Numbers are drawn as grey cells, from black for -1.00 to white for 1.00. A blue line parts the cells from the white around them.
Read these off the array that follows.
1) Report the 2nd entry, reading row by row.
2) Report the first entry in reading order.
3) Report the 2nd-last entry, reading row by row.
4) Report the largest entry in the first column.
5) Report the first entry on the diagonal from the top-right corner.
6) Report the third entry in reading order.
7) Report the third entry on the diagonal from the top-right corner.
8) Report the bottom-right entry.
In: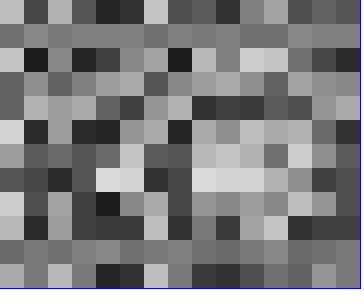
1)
-0.44
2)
0.49
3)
0.17
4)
0.65
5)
-0.34
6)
0.39
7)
-0.12
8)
-0.06

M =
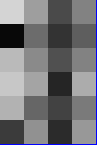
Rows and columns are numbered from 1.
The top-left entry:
0.66
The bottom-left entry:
-0.54
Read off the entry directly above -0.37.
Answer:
-0.60
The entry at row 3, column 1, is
0.46
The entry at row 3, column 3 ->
-0.37
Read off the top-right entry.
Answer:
0.02
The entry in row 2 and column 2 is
-0.15

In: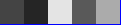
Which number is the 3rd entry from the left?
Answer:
0.79
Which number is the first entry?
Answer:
-0.47
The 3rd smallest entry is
-0.30

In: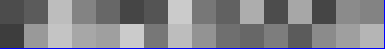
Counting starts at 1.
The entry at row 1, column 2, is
-0.29
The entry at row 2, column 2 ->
0.20
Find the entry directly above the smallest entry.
-0.40
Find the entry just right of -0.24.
0.36
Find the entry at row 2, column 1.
-0.52
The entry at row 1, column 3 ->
0.48

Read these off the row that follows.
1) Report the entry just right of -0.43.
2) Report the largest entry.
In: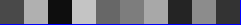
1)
0.38
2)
0.54

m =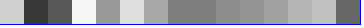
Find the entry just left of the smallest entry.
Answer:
0.64
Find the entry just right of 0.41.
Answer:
0.52
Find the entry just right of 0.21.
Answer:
0.75

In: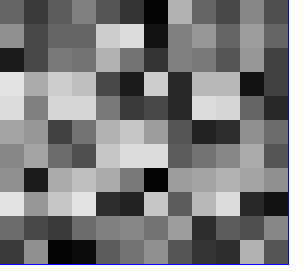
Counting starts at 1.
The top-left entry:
-0.21
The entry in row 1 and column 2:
-0.54
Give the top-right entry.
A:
-0.38
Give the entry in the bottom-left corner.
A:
-0.54
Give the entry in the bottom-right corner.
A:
-0.33
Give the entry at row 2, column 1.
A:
0.12
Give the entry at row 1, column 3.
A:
-0.27
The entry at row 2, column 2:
-0.44

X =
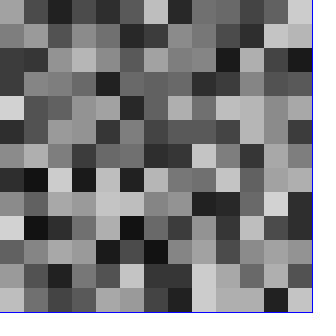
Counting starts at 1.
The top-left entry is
0.27
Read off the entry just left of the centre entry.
-0.12
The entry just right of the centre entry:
-0.58
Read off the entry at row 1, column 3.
-0.74
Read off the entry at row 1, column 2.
-0.41
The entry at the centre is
-0.64
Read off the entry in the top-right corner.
0.60
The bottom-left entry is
0.49
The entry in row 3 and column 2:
-0.58
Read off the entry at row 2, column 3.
-0.36
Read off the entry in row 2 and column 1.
-0.01
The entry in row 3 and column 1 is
-0.53
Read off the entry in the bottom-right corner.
0.54
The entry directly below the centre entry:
0.43

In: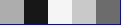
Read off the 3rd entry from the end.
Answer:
0.92
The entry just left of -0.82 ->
0.36
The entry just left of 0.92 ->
-0.82

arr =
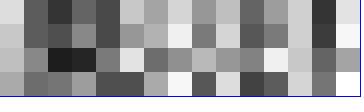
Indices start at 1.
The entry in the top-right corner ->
0.78
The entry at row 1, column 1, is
0.73
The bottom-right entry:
0.99
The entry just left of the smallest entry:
0.07
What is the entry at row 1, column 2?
-0.27
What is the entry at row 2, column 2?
-0.27
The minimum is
-0.77
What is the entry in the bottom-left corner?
0.34
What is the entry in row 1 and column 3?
-0.60
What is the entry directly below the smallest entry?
-0.09
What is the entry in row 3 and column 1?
0.50
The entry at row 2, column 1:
0.56

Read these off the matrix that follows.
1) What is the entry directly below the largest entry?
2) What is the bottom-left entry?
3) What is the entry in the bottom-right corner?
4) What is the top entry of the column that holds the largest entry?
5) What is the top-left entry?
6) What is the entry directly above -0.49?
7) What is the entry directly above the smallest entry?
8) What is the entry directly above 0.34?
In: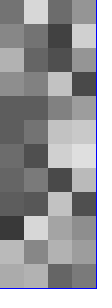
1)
0.46
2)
0.34
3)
-0.04
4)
0.17
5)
-0.10
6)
-0.15
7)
-0.27
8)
0.46

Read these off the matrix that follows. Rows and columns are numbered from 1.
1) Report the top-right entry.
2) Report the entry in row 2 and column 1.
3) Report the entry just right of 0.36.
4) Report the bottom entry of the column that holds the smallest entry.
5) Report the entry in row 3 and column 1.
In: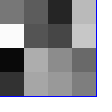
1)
0.46
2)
0.97
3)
0.10
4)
-0.61
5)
-0.93

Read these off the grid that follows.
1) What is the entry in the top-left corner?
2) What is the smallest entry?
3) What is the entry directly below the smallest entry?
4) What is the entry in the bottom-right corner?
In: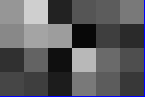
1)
0.18
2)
-0.94
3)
0.44
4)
-0.56
